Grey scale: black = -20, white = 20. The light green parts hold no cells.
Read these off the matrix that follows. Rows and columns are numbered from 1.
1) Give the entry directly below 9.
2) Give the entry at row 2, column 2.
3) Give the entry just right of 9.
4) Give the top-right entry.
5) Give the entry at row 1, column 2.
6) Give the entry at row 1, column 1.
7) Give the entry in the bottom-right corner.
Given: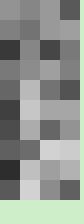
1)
11
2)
-2
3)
-2
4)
-6
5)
1
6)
3
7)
-5

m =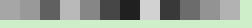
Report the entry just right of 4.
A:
-5
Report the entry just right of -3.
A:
3
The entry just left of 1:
9

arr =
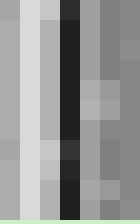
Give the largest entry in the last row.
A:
14
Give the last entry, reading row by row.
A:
2
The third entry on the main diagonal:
8
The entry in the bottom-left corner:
7
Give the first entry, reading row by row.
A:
6
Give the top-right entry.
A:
1
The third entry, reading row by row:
11
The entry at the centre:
-15
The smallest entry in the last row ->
-15
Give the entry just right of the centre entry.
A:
8
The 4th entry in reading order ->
-13
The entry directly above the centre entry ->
-15
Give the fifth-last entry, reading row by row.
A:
8

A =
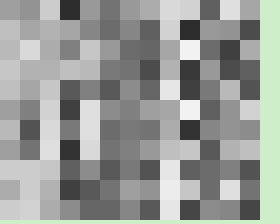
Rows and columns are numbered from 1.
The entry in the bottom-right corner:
-9
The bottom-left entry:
12
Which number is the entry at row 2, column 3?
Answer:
8
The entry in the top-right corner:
6
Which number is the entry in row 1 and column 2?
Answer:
3
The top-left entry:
5
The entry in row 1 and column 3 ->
12
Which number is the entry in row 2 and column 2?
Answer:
6
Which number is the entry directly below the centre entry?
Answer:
-1
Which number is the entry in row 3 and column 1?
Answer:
9
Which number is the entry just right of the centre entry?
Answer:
5
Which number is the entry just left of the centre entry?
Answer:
2
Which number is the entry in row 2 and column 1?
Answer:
10

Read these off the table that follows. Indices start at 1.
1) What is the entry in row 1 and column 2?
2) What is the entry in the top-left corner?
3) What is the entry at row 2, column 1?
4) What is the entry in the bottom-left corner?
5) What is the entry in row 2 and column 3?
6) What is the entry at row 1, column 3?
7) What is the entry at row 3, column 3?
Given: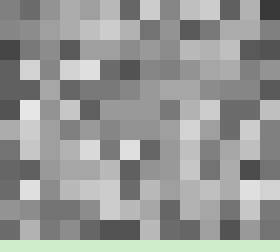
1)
-3
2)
0
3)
1
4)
-3
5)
5
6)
3
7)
2

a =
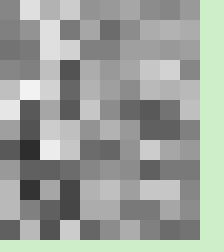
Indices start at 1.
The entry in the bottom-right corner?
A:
-2
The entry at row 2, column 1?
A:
0
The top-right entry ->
4
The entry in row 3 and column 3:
15
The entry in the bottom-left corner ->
-5
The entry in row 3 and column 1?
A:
-2
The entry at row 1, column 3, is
8
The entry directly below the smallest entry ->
-5
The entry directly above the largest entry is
0
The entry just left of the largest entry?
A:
10
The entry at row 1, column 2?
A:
15
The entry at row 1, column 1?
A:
1
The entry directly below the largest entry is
-6
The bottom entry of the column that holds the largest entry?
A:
9
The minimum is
-13
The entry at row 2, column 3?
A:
15
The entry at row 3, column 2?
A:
-1
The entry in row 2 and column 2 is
3

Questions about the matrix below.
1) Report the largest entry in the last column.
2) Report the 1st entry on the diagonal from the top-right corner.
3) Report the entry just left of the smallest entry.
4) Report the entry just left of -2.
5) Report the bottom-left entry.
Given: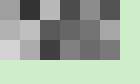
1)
6
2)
-7
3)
5
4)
-4
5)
13

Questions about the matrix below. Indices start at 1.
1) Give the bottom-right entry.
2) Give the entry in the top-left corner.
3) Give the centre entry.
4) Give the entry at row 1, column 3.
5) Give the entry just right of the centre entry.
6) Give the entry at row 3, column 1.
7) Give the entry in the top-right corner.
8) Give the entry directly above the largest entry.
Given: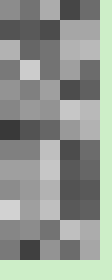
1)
6
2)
2
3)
-4
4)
7
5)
4
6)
8
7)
-3
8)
2
